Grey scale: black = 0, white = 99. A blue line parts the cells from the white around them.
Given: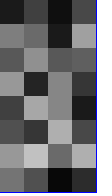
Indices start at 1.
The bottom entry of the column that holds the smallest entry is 3
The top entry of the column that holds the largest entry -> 25
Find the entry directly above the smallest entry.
41
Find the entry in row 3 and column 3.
34
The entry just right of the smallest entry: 17
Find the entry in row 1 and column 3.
6
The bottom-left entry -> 45
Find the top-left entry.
10
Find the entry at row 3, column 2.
56
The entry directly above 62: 28

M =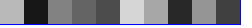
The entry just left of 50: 9
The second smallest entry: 15
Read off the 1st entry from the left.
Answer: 72
